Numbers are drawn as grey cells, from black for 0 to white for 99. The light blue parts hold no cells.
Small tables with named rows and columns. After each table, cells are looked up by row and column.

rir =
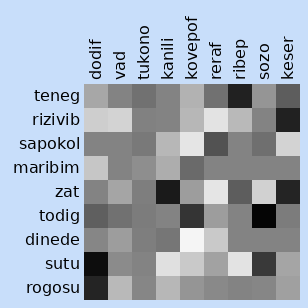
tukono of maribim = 55
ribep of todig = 51
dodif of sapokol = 51
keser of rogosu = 62
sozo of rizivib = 51
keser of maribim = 51
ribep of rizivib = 72
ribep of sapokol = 51
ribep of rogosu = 51
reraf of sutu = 63

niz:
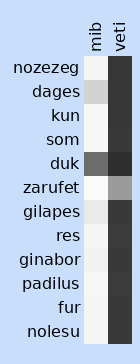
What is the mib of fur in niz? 95
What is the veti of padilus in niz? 23
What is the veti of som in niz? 22
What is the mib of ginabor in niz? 94
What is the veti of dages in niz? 21
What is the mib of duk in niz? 42
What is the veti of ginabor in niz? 22
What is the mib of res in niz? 95
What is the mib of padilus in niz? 96

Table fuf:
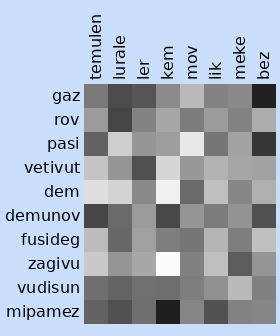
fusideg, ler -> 62
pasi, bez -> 21
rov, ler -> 51
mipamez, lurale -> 31
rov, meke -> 51
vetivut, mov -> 59
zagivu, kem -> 98
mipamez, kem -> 12
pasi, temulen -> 38
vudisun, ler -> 44
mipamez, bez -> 52
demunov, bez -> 31
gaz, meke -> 53
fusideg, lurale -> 40
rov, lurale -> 27
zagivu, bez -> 58
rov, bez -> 67
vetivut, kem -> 83
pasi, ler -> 58

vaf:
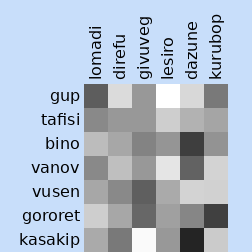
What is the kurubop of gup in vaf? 47
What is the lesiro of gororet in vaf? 62
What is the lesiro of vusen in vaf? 66
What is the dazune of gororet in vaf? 52
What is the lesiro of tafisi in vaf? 80
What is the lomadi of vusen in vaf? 65
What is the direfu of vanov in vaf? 74
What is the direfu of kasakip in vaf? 47
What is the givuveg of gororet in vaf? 40
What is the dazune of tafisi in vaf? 69
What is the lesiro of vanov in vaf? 89
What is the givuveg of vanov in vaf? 59
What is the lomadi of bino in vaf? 73
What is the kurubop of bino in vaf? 57

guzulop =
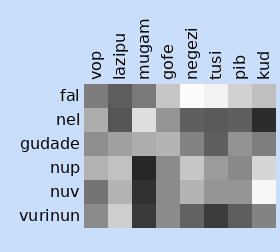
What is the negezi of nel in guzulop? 37
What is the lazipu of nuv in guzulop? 70
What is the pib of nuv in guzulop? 58
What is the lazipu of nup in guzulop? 75
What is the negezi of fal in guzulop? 98
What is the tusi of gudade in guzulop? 37
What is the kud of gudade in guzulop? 49
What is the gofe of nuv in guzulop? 54
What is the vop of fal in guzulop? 48
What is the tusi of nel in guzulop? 35
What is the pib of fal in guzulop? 81
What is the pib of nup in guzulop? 53
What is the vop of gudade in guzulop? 55
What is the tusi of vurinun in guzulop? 23
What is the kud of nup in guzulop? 83

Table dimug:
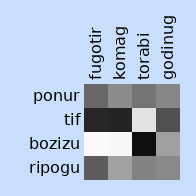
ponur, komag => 54
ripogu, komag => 63
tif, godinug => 31
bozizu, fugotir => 97
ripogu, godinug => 53
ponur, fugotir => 40
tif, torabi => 88

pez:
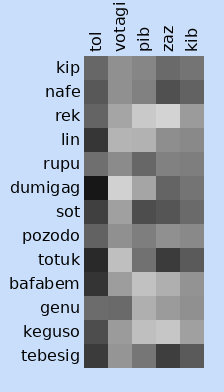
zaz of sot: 33
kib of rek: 60
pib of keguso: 74
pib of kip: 52
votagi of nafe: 56
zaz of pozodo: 56
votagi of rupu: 54
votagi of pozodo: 56
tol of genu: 42
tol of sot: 25
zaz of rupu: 50
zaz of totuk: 23
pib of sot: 30
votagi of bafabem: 61
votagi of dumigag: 81
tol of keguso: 30

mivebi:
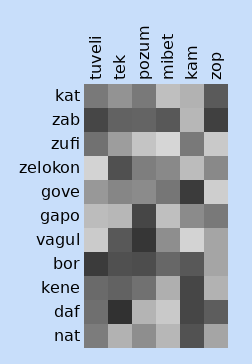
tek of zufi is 61
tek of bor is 31
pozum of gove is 54
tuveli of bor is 23
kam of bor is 34
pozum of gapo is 27
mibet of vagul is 55
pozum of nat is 55
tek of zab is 38
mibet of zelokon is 53
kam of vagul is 82
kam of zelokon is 73
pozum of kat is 47
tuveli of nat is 48
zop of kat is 35
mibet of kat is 74
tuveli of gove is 59
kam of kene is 27
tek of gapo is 71

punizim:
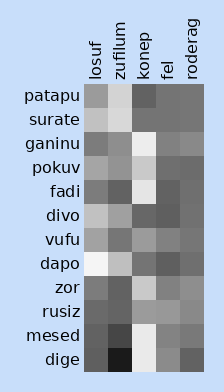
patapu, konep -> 38
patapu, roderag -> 46
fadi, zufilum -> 38
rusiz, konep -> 60
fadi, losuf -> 48
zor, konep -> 78
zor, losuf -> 48
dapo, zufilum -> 74
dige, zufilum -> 10
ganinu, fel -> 50

